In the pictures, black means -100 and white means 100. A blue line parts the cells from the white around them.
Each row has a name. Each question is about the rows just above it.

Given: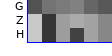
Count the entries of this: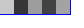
5
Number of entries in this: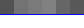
6
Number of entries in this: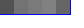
5

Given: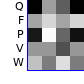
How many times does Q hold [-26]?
1
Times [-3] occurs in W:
2
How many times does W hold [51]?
1
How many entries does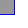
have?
1
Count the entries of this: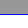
2
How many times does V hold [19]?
3
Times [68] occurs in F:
2

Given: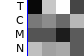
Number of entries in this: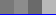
4
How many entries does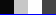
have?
4
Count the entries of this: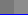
2
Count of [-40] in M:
0

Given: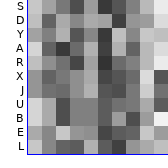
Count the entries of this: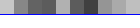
10
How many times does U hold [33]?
2
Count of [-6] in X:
1
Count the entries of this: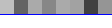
8
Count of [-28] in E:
1
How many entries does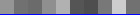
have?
10

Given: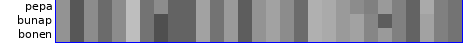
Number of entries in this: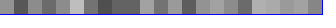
23
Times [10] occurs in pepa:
5
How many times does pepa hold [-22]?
3
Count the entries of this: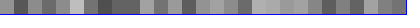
29
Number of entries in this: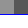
2

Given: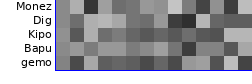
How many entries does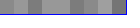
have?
9
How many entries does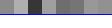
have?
8
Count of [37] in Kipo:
1
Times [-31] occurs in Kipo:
4
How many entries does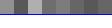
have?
8

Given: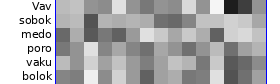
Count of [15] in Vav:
5
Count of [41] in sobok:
3

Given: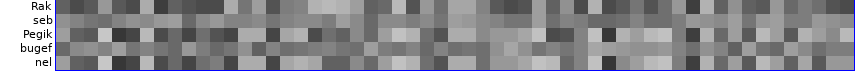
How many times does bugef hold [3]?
10
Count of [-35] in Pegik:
3
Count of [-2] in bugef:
5
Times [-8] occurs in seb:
6
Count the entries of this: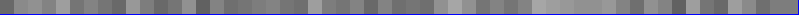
57
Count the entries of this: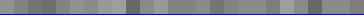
26

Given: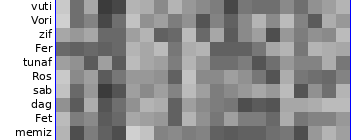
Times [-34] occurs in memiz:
0
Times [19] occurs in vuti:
1
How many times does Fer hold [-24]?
5
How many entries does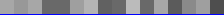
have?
16

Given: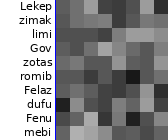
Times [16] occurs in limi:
0
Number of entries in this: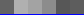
6
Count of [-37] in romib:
0
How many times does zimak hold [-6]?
2
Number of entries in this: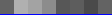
8
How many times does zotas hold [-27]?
1

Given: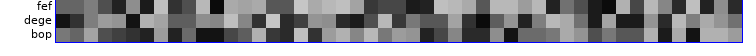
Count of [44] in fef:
7
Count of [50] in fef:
4

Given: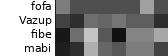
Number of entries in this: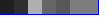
7
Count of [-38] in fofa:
6
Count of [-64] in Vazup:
2
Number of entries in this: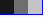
3
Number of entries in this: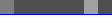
8
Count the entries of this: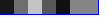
7
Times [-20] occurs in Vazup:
1

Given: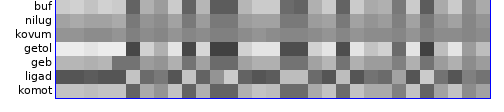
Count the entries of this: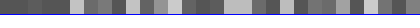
30
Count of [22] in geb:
5

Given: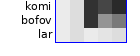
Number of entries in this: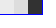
3
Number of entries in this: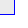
1
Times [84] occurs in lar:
2
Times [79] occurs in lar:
1
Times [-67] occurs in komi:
1

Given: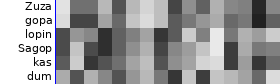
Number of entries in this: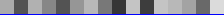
16
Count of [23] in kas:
1
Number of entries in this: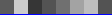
8
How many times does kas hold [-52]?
1

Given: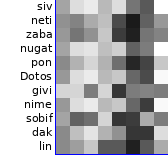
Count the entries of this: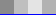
4
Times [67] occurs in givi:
3
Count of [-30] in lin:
3
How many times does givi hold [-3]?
3
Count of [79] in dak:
1

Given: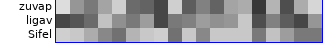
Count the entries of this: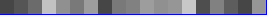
19
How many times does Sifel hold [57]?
6
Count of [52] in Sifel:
1
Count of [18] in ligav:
2
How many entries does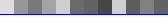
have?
12
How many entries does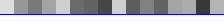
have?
16

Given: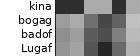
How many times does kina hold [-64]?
3
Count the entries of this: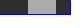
5

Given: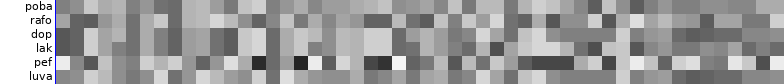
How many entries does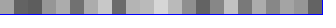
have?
23
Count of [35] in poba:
5
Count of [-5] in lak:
2
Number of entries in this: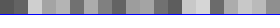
20
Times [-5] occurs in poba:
3
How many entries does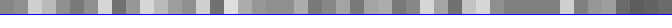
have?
48
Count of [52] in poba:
5

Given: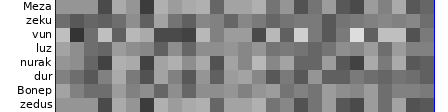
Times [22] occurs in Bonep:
4
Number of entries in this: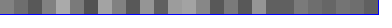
27
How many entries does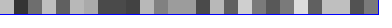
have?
27

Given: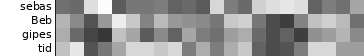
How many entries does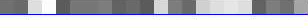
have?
22
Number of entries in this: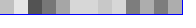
13
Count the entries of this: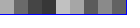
9
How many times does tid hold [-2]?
3

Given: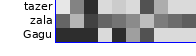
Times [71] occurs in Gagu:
4
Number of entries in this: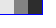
3
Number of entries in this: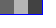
3
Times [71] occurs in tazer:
4

